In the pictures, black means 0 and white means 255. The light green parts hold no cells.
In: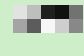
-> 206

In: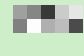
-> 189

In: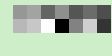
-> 207

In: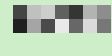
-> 218

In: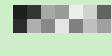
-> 191

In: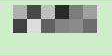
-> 138

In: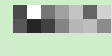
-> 189

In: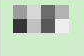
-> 88
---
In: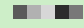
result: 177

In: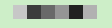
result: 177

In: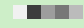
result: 187

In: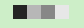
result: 183

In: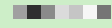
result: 219

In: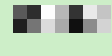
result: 233

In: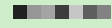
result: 164

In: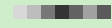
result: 189

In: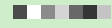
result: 212

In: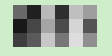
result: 213
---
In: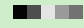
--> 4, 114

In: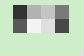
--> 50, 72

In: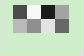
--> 75, 104

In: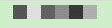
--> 85, 175

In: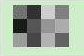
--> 114, 99

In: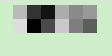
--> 185, 93

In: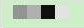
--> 148, 226

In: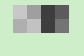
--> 200, 116
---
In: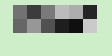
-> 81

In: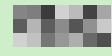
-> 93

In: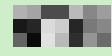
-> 218

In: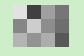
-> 141

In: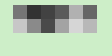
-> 74

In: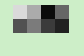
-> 59

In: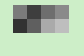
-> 170
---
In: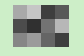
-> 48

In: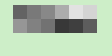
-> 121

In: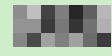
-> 147

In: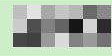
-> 79

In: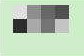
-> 142

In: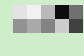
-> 241

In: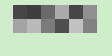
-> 62
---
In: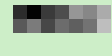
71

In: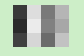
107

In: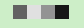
147

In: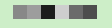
28

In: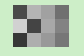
153

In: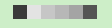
198

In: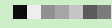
145
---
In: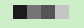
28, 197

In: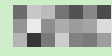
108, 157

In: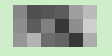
134, 172

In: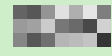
100, 53

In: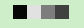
6, 64

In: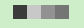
59, 117
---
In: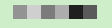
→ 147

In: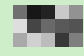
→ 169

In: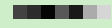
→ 66

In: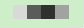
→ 217

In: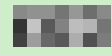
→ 65

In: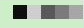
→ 14

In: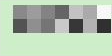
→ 83

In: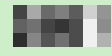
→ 46
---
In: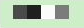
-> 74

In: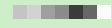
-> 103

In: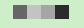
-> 102

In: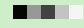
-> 66

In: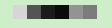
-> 27

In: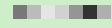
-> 120

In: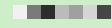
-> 70

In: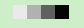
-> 95

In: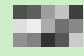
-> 62

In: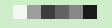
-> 61
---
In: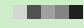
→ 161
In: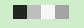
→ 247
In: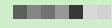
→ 114
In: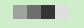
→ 52
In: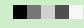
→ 208
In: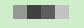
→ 94
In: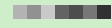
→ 201
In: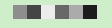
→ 236
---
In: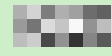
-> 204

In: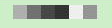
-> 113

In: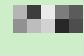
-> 189

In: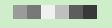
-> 120

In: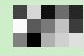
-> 3

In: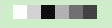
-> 211

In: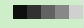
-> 49

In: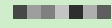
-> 158

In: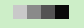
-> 138
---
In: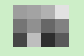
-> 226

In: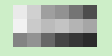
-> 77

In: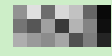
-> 9

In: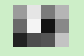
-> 181

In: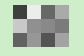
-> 170

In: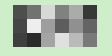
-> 56

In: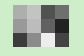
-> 111

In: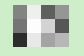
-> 150

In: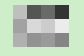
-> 52
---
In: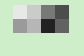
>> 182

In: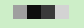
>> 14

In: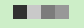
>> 201

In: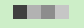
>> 178

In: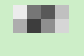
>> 61

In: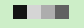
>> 213

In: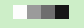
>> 155

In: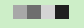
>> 110

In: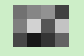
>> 24

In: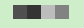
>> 52
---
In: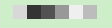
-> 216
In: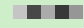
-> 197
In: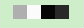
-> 175
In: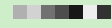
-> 176
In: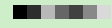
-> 0
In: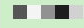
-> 86
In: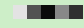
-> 227
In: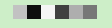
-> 194
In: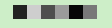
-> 34
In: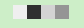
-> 239
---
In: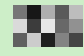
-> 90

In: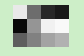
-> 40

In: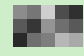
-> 77

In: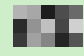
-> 77

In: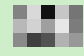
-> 198

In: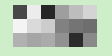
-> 189

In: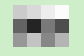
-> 237

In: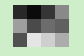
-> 53
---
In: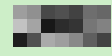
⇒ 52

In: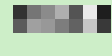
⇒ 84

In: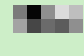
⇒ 143

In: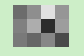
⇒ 173

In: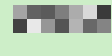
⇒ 172

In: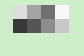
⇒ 163

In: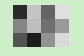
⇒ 190

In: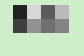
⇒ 215

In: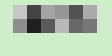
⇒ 150

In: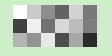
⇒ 216
